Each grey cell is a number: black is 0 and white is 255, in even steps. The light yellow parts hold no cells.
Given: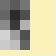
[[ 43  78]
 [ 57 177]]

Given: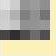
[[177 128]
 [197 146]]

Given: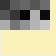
[[ 53   6]
 [116 146]]

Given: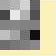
[[232 178]
 [135 130]]

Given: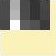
[[183  75]
 [252  92]]

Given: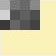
[[ 82  96]
 [102  82]]

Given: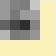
[[121 155]
 [ 70  46]]

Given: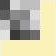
[[139 134]
 [100 154]]
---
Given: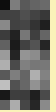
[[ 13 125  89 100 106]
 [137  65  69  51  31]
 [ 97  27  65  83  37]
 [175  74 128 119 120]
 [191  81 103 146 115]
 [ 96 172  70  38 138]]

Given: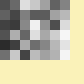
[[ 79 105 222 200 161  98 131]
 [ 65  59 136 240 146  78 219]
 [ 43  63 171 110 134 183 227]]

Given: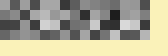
[[163  89 158  76 167 167  56  93 140 130 120 108 154 151  78]
 [ 65  67 149  60 209 194  67 113 117 201  52  48 217 200  58]]

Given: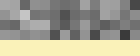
[[168 164 103 144 141 118 110 115 162 125 161 159 130  72]
 [112 104 161 173 174 113  90 118 154 113  94 109 126 112]]

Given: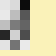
[[229 218  12]
 [191 123 100]
 [227 116 234]]

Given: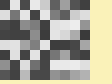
[[ 64 229  74 233 203  96 159  83  64]
 [ 74  64 140 125  64 225 230 237 148]
 [222 226 164 127 228  61  63  71 166]
 [144  68 221 112  69 233 233 235 223]]

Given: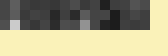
[[ 69  94  63  57  59  55  65  76  58  66  32  62  65  83  75]
 [ 79 203  67  55  68  44  77  74 146  70  36  28  63  59  63]]
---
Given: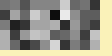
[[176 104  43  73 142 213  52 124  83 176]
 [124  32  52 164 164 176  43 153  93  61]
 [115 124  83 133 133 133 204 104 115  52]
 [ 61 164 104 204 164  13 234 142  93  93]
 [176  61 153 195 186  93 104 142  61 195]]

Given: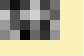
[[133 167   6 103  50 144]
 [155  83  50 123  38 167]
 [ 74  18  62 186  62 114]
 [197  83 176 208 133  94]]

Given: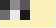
[[109 232  25]
 [ 43 140  87]]

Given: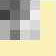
[[ 64 107 138 238]
 [107  95 147 210]
 [176 119 210 199]
 [176 156 228 219]]

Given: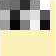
[[117 108  45 147 253]
 [156   4 126 242  15]
 [189  36 200 223  85]]

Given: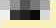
[[239  53  32  10 216]
 [196 143  85 120 164]]
